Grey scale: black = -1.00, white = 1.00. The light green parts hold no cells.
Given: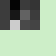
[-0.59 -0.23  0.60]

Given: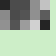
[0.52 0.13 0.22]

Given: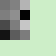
[ 0.41  0.12 -0.43]

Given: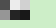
[ 0.64 -0.72]

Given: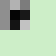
[-0.03 -0.96  0.11]

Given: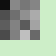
[ 0.04  0.13  0.02 -0.41]

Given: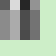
[ 0.15 -0.40  0.34  0.09]

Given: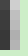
[ 0.62 -0.52]
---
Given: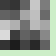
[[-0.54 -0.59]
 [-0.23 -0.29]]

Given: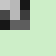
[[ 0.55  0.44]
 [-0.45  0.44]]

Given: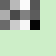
[[-0.23  0.45]
 [ 0.36 -0.43]]

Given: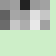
[[ 0.17  0.25]
 [-0.24  0.30]]

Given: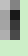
[[ 0.50  0.03]
 [ 0.28 -0.81]]

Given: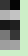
[[-0.59 -0.96]
 [ 0.40  0.53]]
